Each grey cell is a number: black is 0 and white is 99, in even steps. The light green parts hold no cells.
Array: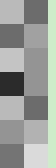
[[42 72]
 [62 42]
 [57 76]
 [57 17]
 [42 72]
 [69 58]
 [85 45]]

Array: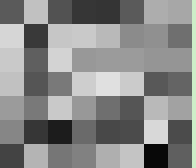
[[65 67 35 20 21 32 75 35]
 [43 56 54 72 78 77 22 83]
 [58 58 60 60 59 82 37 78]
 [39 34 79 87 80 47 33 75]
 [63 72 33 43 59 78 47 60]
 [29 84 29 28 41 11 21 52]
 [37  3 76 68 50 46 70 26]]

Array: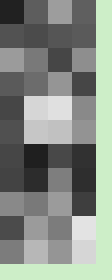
[[37 61 36 13]
 [35 33 29 32]
 [55 27 47 60]
 [27 58 42 35]
 [53 87 83 27]
 [57 75 77 31]
 [19 28 12 27]
 [18 49 17 26]
 [24 60 47 53]
 [88 48 60 29]
 [83 58 71 48]]

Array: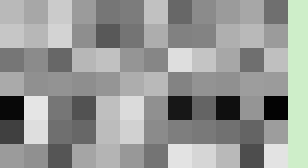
[[43 65 60 54 40 75 48 46 60 79 65 72]
 [60 72 68 51 50 67 45 34 55 82 71 77]
 [74 43 65 76 86 52 58 75 71 40 54 46]
 [60 61 56 57 51 72 67 58 55 57 56 66]
 [ 1 58  6 39  9 56 85 74 32 46 89  3]
 [61 39 44 47 49 54 81 73 40 43 86 25]
 [88 30 72 83 88 45 59 70 64 33 56 60]]

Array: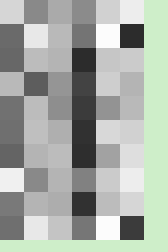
[[92 81 54 66 53 83]
 [17 98 45 72 90 41]
 [79 77 17 70 73 40]
 [70 80 26 58 36 72]
 [72 57 23 55 73 44]
 [81 84 19 68 74 43]
 [86 63 18 73 70 39]
 [92 79 50 70 53 93]
 [83 73 19 67 70 47]
 [23 98 46 76 90 43]]

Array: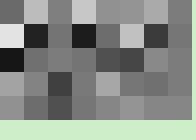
[[48 66 57 56 77 49 73 41]
 [46 23 75 42 11 45 13 88]
 [48 53 27 31 45 48 43  8]
 [48 43 46 65 47 25 51 63]
 [52 52 57 52 46 31 42 56]]

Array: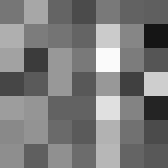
[[37 38 47 29 39 65 46]
 [ 8 52 79 39 45 48 68]
 [33 48 97 47 59 23 63]
 [80 25 59 34 59 35 27]
 [14 51 87 38 38 58 61]
 [29 44 69 35 41 57 53]
 [34 39 71 42 56 37 55]]

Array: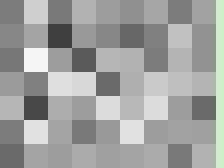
[[63 48 65 56 61 69 47 80 48]
 [57 75 50 40 52 59 25 64 52]
 [57 70 48 69 71 35 61 95 46]
 [70 74 79 68 41 84 86 50 60]
 [41 61 85 72 85 61 67 28 71]
 [62 63 61 87 59 47 64 87 48]
 [69 47 66 64 62 66 61 64 41]]

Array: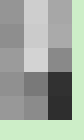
[[65 80 58]
 [66 79 55]
 [53 82 60]
 [19 47 56]
 [18 54 59]]
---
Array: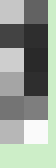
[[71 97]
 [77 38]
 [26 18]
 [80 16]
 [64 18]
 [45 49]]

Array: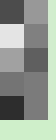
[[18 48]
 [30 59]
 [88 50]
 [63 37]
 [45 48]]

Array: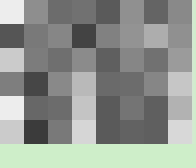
[[79 23 47 83 35 38 37 84]
 [92 55 42 44 35 56 39 53]
 [33 47 52 26 50 57 67 56]
 [79 48 43 54 37 52 44 60]
 [49 27 53 72 41 42 52 77]
 [92 40 42 76 35 45 37 69]]

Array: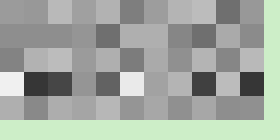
[[68 53 67 64 71 58 65 56 65 55 56]
 [60 59 72 62 69 49 61 70 73 43 59]
 [55 55 55 58 43 68 68 52 43 66 54]
 [51 69 73 60 68 48 66 56 70 52 72]
 [93 21 27 58 38 91 63 70 25 73 21]]

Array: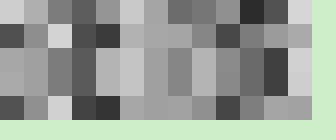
[[32 56 81 26 20 65 62 63 56 27 49 64 63]
 [80 68 48 36 58 78 64 42 46 56 17 32 83]
 [31 55 82 30 23 69 65 64 52 28 48 60 66]
 [65 62 48 35 70 76 62 52 70 54 41 25 81]
 [66 62 48 35 70 76 62 52 70 53 41 25 80]]

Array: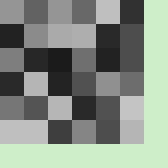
[[74 74 24 52 30 70]
 [58 38 58 40 74 19]
 [13 54 66 67 16 30]
 [49 15 10 43 13 30]
 [16 70 14 31 56 42]
 [46 33 71 16 31 76]]

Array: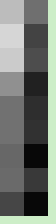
[[27  3]
 [73 43]
 [83 26]
 [79 30]
 [56 13]
 [44 18]
 [44 19]
 [40  3]
 [41 22]]

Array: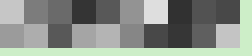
[[60 67 34 64 70 52 28 21 37 76]
 [77 48 41 20 34 57 86 19 32 28]]
